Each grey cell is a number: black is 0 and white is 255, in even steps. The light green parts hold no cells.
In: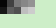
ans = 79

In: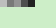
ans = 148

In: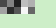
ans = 87

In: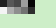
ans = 142

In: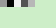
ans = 241

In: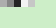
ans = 36

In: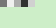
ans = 171

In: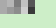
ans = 140

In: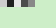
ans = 230

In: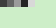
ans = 155
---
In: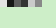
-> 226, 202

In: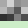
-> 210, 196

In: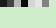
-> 229, 213

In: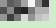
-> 244, 218

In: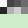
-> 246, 206

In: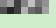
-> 192, 177

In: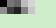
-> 212, 200

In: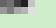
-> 224, 196

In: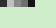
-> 191, 136
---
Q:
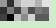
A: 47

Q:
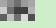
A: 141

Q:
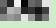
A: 36

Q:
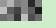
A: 179

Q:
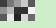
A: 120

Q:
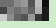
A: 111

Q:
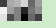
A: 170

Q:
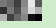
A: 104

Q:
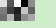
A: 85
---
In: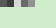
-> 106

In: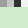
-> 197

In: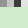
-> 197

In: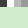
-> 184

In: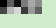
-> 58

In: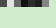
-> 46

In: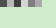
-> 126

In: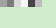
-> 161
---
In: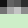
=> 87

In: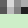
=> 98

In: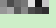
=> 61

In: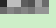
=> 93

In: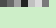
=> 106

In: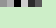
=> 90

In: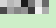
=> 73

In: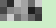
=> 56

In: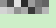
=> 69

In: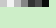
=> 76
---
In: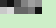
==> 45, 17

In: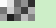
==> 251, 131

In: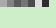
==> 170, 45

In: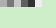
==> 174, 238

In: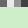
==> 104, 65

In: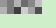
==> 150, 78

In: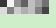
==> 54, 68

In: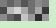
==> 123, 152

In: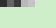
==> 46, 196

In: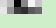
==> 215, 106
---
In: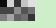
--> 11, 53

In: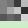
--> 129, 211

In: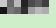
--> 201, 173

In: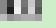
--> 134, 161

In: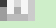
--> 61, 203

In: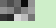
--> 104, 117

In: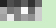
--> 34, 204

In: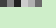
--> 63, 106

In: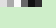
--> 223, 47

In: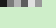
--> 25, 153
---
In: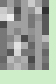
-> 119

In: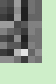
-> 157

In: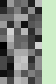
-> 100

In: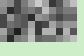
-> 71

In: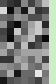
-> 39

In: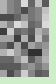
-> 118

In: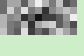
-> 166
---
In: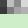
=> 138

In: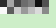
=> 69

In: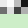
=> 188

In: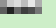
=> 220

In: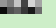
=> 197

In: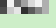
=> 106

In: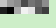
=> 140

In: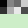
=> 106

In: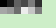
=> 97

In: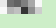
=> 98
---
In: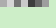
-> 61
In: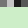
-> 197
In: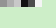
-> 17
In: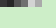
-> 112
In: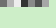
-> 137
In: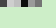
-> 12
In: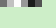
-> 152
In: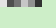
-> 198
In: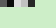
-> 221
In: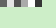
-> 170
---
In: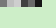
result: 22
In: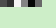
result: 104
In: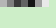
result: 233
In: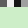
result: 159
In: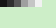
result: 241
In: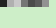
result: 146
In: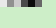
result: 103
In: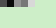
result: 216
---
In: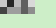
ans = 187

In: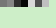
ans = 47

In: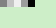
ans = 239

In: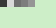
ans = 111

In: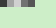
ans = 208

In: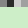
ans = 206

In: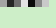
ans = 110
